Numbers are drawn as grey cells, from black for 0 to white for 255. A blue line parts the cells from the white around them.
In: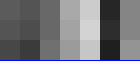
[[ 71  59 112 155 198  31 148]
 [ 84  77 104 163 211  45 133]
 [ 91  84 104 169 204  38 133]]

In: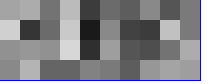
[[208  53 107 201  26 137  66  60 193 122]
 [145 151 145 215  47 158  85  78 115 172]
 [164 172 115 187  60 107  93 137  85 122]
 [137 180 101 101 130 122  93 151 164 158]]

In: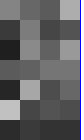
[[ 44  58  51  51]
 [193  70  83  77]
 [ 91  97 117 117]
 [132 103  91 173]
 [ 58 124  70  83]
 [ 31 138  97 153]
 [ 38 167  77 103]]

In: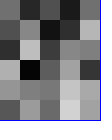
[[176   5  93 162  53]
 [112  39  80  26 112]
 [149 127 120 196 169]
 [ 80 135  18  47 182]
 [ 87 155 106 210 162]
 [ 47 190  60 135 127]]

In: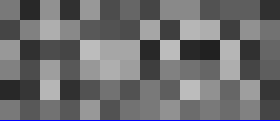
[[121  40 145  48 152  76 102  69 137 137  82  94  94  48]
 [152  48  76  69 188 166 166  40 188  40  33 182  48 102]
 [ 40  54 182  48  82 114  82 121  94 188 145 102 158  54]
 [129  76 158  88 152 174 158  62 129 114 102 174  69  94]
 [121  88 114  88 152  82 114 121 145 108 121 108 129  69]
 [ 69 129 174 137  88  82  76 166  62 182 174  62 145 114]]

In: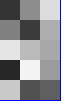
[[128  59 174]
 [201  81  95]
 [ 52 141 221]
 [229 187 168]
 [ 39 243 155]]
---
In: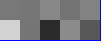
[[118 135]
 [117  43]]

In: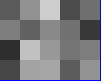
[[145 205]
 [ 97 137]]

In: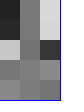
[[121 217]
 [120 215]]

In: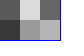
[[219 102]
 [155 181]]

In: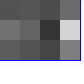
[[ 85  76]
 [100  53]]

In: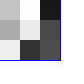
[[253  24]
 [235  73]]

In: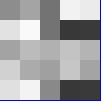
[[164 115]
 [249 115]]

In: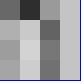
[[ 46 154]
 [201  99]]
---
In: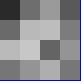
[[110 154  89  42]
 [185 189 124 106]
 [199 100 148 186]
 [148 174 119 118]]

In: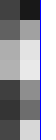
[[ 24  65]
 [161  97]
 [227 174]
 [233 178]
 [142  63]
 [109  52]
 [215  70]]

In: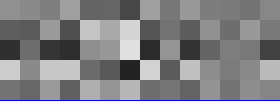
[[138 127 159 100 101  71 159 119 153 125 122 115 135 145]
 [ 90 155  79 197 169 212  84 114  93 145 110 153 121  94]
 [109  53  46 143 151 224  43 148  51 100 126 120  66  48]
 [138 200 200 107  89  34 210  91 192 141 124 137 187 205]
 [103 154  96 175 148 182 110 117  99 147 115 142 133 115]]

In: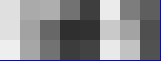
[[170 174 114  62 235 125  94 223]
 [162 103  47  49 201 163  79 224]
 [166 114  60  66 233 194  81 238]]

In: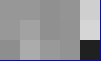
[[151 144 148 207 151]
 [162 144 147 214 152]
 [171 153 147  32 142]]

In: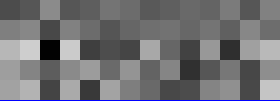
[[ 86 139  86  94 116 108  89  95 105 100 123  86 129  76]
 [135  72 129 108  85 102 111 114 103 116  96 135 109 127]
 [206   2 203  63  77  69 168 102  66 152  47 160 185 183]
 [132  93 138 156 106 148  99 133  48  86 119  71 142 158]
 [179  68 170  57 163 126 105  72  76 132 144  72 197 162]]

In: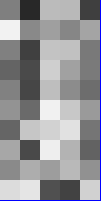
[[ 40 187 185  63 127]
 [137 159 134 164 242]
 [ 64 195 193 121 128]
 [ 74 207 161 122 100]
 [ 70 190 140 109 129]
 [106 241 200 154 147]
 [198 210 225 117 101]
 [ 73 238 179  98 167]
 [173 157 185 145 138]
 [229  80  66 209 220]]

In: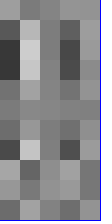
[[123 132 148 147 158]
 [183 125  95 157  88]
 [205 125  72 154  56]
 [198 130  75 139  55]
 [162 132 115 147 114]
 [136 134 129 128 123]
 [151 125 112 143 109]
 [196 127  79 155  74]
 [101 142 161 118 166]
 [121 146 153 119 151]
 [162 130 110 147 108]]
